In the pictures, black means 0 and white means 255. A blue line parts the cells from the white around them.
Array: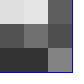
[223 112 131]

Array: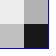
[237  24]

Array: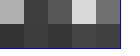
[176  60]

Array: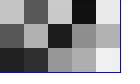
[195 177 151]

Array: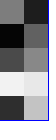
[125  97]

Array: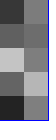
[ 55 109]

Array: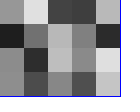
[151 113 190  79]
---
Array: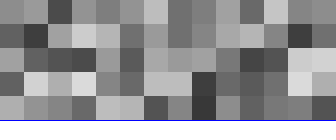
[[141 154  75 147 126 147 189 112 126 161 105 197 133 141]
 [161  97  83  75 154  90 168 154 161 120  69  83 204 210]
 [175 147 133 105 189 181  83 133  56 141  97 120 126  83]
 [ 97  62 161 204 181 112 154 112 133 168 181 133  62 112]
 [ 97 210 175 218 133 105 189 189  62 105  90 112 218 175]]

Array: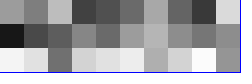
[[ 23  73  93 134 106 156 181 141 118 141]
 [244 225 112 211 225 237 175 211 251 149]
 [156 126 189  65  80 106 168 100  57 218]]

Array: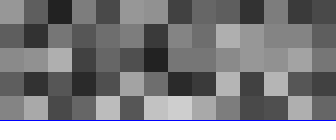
[[151  94  34 125  73 151 145  65 102  94  50 125  58  73]
 [132 169  73 102 188  86 194 206 169 125  73  79 175 102]
 [ 94  50  86  42  79 163 110  42  58 181  65 181  86  65]
 [ 94  50 118  86 110 125  58 132 110 175 151 132 132  94]
 [138 145 175  65 102  79  34 118 118 138 151 145 163 118]]

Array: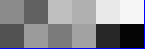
[[ 82 155 123 162  39   5]
 [139  97 191 176 233 246]]

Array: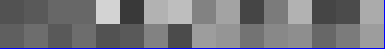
[[ 95 109  89 109  82  89 130  75 157 149 115 136 142 103 123 157]
 [ 82  89 103 103 211  57 178 190 130 163  69 123 178  69  75 171]]

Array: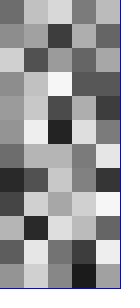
[[148 238  35 222 123]
 [141 161  61 174 101]
 [155 200  75 174  61]
 [ 93 230 115  61 238]
 [148 208 135  27 161]
 [208  81 155 101 167]
 [ 69 208 167 208 246]
 [109 181 181 123 230]
 [ 41  81 200 129  53]
 [109 193 216 123 187]
 [181  41 222 187 101]
 [141 193 246  87  87]]

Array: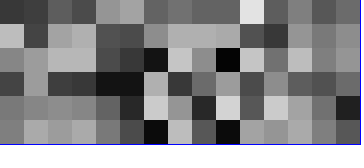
[[ 68 156  62  56  19  19 176  56 107 156  75 141  93  81 107]
 [ 56  62  93  75 149 163  99 113  99  99 227  93 127  87 107]
 [121 134 141 134  99  40 203 149  40 211  87 203 163 113  32]
 [127 170 156 170 121  75  11 189  87  11 163 149 170 127  87]
 [189  68 163 176  81  75 141 176 176 170  81  56 149 121 141]
 [134 156 183 183  75  56  19 197 141   4 197 113 189 127 149]]
